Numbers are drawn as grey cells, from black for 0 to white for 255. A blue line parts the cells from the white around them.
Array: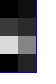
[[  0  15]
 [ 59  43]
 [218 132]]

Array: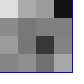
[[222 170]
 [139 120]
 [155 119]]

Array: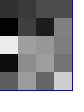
[[ 48  57]
 [  3  63]
 [235 159]]

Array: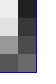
[[237  33]
 [225  56]
 [152  75]]

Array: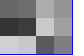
[[104 109]
 [ 51  60]
 [208 200]]

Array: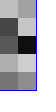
[[191 162]
 [ 70 198]
 [ 88  15]]

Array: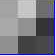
[[163 198]
 [169 145]
 [144  66]]

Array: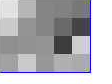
[[225 182]
 [202 148]
 [143 146]]
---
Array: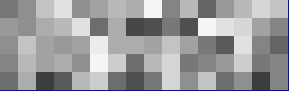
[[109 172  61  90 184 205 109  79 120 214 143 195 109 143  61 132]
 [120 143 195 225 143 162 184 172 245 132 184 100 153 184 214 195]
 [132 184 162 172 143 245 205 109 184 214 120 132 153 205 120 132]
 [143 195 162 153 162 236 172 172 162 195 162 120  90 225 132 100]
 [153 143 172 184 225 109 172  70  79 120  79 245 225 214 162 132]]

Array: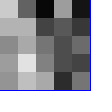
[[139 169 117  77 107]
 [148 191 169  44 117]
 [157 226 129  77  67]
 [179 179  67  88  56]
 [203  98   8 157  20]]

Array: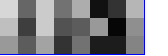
[[153  92 163  51 114  28  28 132]
 [191  62 203  82  92 153   6 143]
 [215 102 203 114 173  17  51 182]]

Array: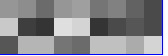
[[ 86 181 181 117 107 192 192 171 212]
 [150 141 107 150 159 117 129  98  74]
 [201  62  52 223 212  52  74  86  74]]

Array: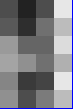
[[ 77  34  77 231]
 [ 89  46 112 188]
 [133  58  68 231]
 [144  77 123 188]
 [154 101 101 220]
 [164 144 112 176]]

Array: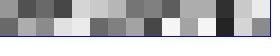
[[105 173 139 225 235 105 128 163  71 245 163 245  36 213 139]
 [151  81 105  71 213 201 182 117 128  93 173 173  48 201 235]]
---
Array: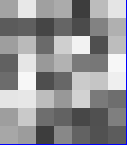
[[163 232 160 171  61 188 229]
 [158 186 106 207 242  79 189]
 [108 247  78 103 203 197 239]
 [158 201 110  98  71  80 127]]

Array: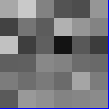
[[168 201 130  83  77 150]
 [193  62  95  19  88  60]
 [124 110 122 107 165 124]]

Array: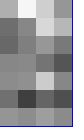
[[175 246 207 150]
 [104 127 151 121]
 [140 144 204 135]
 [149 141 158 139]]

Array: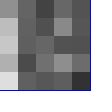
[[144 100  67 103  83]
 [199  95 102  82  81]
 [222  96  87  94  50]]

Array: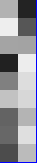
[[178  35]
 [164 163]
 [128 221]
 [ 99 180]
 [ 76 187]]

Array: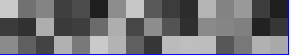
[[202 113 132  63  76  30 140 199  89  60  44 180 131 153  61  30]
 [139  95  67 177 121 202 179  95  54 187 190 189  87 120 177 169]]
